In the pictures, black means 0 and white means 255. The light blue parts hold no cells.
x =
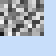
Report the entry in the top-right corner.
163
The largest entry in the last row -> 243
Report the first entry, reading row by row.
137
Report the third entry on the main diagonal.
66
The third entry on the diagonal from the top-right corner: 151
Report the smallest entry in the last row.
23
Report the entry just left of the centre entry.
179
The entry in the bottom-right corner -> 81
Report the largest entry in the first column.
243
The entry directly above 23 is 105
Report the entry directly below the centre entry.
121
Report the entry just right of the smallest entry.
163
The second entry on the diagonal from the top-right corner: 66
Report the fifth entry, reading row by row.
205
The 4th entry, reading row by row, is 179
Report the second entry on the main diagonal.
230

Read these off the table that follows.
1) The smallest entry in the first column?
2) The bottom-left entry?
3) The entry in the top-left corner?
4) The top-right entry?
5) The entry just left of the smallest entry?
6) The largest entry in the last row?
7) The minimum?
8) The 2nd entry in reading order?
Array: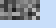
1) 71
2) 100
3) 144
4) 100
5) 115
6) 185
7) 27
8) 56

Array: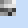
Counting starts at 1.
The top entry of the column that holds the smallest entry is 183
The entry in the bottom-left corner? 156
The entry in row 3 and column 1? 74
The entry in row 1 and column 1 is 127

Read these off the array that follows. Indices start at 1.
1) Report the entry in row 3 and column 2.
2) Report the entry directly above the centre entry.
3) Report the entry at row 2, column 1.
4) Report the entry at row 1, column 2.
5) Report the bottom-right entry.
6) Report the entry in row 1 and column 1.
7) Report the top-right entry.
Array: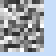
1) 254
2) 160
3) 175
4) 91
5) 225
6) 146
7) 146

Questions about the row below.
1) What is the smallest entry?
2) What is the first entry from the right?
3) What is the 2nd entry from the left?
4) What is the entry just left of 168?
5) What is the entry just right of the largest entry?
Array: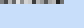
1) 34
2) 114
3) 74
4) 88
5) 141

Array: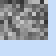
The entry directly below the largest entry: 110
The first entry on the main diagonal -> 96
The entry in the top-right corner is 210
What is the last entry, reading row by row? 124
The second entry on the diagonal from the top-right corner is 140
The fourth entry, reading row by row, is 96
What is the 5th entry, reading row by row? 68
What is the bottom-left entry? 181
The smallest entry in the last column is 52
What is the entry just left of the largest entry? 52
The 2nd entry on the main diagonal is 140
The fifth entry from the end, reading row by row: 110
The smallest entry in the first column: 68
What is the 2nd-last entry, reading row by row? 96

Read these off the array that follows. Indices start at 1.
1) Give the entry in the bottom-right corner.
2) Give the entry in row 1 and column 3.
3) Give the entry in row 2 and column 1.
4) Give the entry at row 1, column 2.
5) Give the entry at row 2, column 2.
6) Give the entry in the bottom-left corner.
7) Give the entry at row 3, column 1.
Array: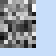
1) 14
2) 219
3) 102
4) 87
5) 134
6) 118
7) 118
